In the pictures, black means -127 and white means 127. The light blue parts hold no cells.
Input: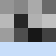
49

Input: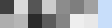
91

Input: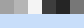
33

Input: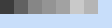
34

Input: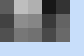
13

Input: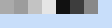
42
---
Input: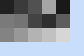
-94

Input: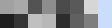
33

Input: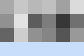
41

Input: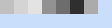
64

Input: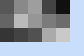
-40

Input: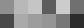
15

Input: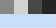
7
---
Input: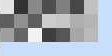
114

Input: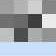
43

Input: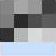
89

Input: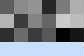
-68

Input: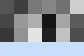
100

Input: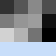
-12

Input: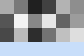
-82

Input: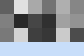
-64
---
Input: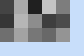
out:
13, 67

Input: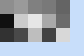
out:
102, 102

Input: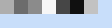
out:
118, 118

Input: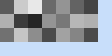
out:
20, 104

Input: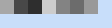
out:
76, 76

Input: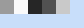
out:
-89, 122
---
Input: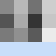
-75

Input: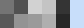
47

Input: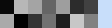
71

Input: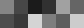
-34

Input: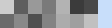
31

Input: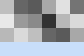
56
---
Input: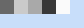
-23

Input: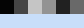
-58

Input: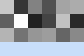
-12

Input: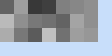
-36

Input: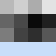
-95

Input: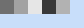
-16

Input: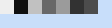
65
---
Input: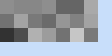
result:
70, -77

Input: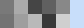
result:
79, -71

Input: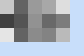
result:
101, -63

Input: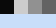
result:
76, -118

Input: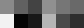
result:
114, -122

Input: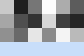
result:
124, -96
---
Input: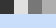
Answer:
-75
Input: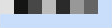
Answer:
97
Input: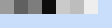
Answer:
27
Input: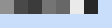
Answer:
16
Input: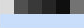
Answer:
91
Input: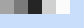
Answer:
36
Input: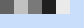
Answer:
-29
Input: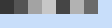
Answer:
-73
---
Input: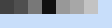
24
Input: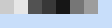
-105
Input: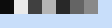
-87
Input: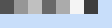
43
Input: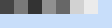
-24
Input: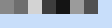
-107
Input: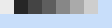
7
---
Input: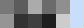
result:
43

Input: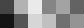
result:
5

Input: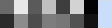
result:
-65

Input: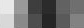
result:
-84

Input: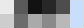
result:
-109

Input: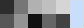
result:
49
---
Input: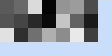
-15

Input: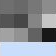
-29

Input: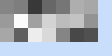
109

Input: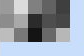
-107

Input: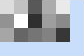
-10

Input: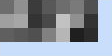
-47

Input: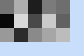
10
